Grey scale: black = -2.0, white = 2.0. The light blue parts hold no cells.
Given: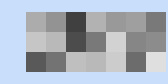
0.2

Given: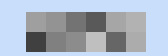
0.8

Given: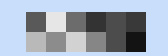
-1.1

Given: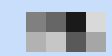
1.4

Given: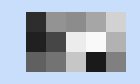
0.8

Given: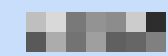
-1.3

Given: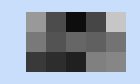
-0.2
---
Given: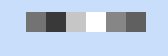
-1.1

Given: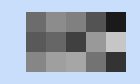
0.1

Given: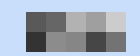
-1.2

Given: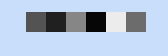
-1.5

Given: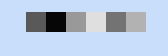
-1.9

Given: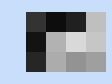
1.1

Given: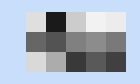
1.4

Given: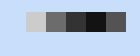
1.2

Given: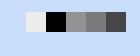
1.7

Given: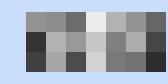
-0.8
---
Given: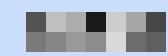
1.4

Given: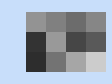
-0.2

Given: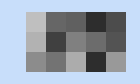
0.7

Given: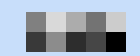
-1.3

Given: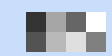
0.9

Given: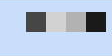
1.3

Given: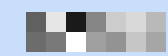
0.3

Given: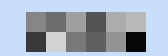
-0.5

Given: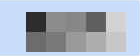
0.4
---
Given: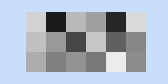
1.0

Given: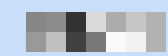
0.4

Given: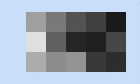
1.5

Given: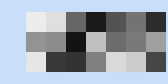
0.3

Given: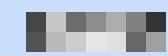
-0.7

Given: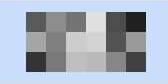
0.6

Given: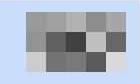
0.3
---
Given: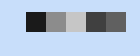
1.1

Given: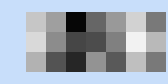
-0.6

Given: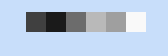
0.9

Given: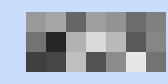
0.2

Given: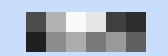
-0.1

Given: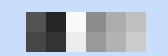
0.4

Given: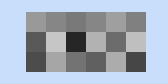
-0.5

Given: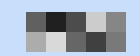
-0.4

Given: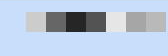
1.6
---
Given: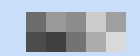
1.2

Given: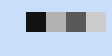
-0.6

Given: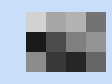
0.8

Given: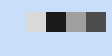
0.5

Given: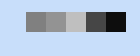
-0.9

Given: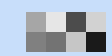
-0.8

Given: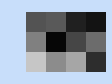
-1.5

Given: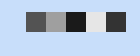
1.6

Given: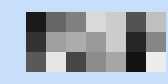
-0.7

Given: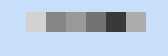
-1.1
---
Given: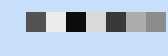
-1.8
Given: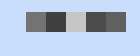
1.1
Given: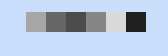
-0.8
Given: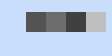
-1.0
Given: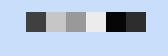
0.4
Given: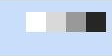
0.4
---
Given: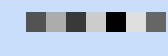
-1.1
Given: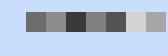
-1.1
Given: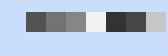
0.1
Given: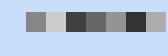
-1.0
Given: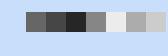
-1.4
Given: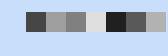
0.0
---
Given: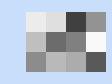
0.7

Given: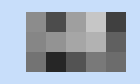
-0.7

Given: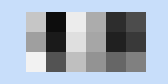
1.0

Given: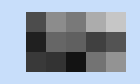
-1.7

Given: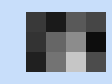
1.1

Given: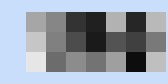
0.2

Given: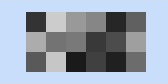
-1.6
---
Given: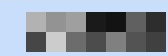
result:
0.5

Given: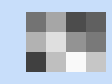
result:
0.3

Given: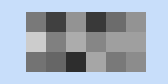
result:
0.7

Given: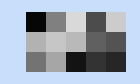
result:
0.9

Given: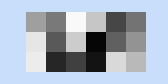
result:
1.2

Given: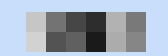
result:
-0.9

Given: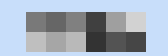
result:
0.0

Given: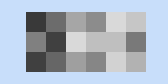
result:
1.4

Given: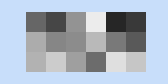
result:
0.2
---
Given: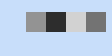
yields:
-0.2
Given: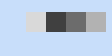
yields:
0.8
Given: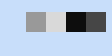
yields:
-0.9
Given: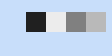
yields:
0.9
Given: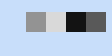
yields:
-0.6
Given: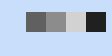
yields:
-1.5
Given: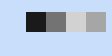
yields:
0.6
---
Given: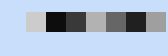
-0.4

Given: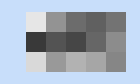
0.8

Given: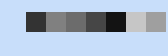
-1.7

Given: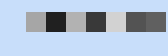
1.3

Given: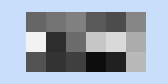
-1.8

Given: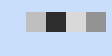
-1.3

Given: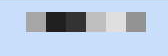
1.0

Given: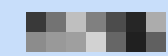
-0.4
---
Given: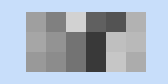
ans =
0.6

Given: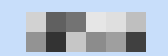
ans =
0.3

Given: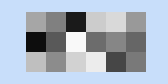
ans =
-1.8

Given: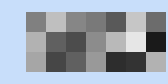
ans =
0.8

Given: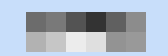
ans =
0.8

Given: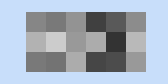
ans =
0.8

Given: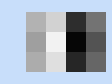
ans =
0.5

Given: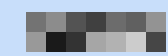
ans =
0.4

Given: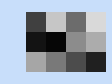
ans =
-1.7
